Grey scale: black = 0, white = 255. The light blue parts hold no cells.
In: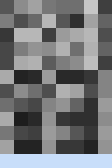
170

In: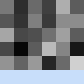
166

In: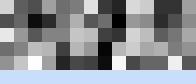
232

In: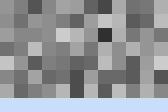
196

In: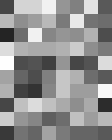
70

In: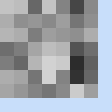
125

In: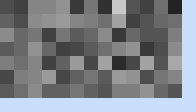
126
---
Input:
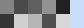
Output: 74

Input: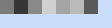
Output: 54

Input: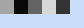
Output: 9

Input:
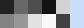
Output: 104

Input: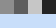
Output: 93

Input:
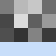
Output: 185

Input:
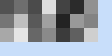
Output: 110

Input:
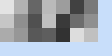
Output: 178

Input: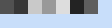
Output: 55
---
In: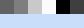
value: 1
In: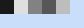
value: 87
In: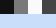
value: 250
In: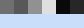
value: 9
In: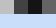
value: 20
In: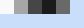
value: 27
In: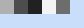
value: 243
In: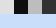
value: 189
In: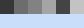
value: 68
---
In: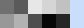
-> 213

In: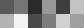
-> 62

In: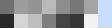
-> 119

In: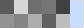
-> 118

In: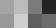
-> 122

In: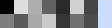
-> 209
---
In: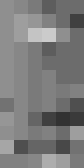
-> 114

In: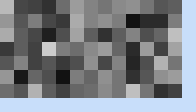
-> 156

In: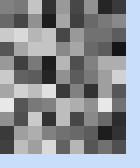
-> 50

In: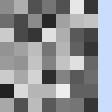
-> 97

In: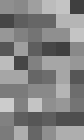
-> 78

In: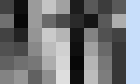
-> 54

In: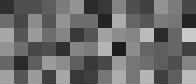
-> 132
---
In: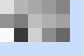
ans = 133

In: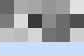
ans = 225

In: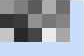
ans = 110

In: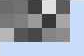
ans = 92

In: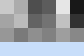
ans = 24

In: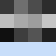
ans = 44

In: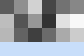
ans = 135

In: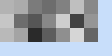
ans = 136

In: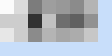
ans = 180

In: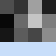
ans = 30
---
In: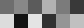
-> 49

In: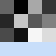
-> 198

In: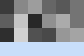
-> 144

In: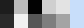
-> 86

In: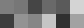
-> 197

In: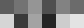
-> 36
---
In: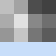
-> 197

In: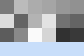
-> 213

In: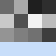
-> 127

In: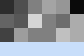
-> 128

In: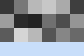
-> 85

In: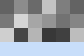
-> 56
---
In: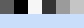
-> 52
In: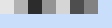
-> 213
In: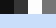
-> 53
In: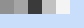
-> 58
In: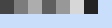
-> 152
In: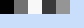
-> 248
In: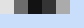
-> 18
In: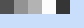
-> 179
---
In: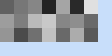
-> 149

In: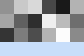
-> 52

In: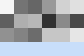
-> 145

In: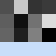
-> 100

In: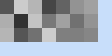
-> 181

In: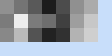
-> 136
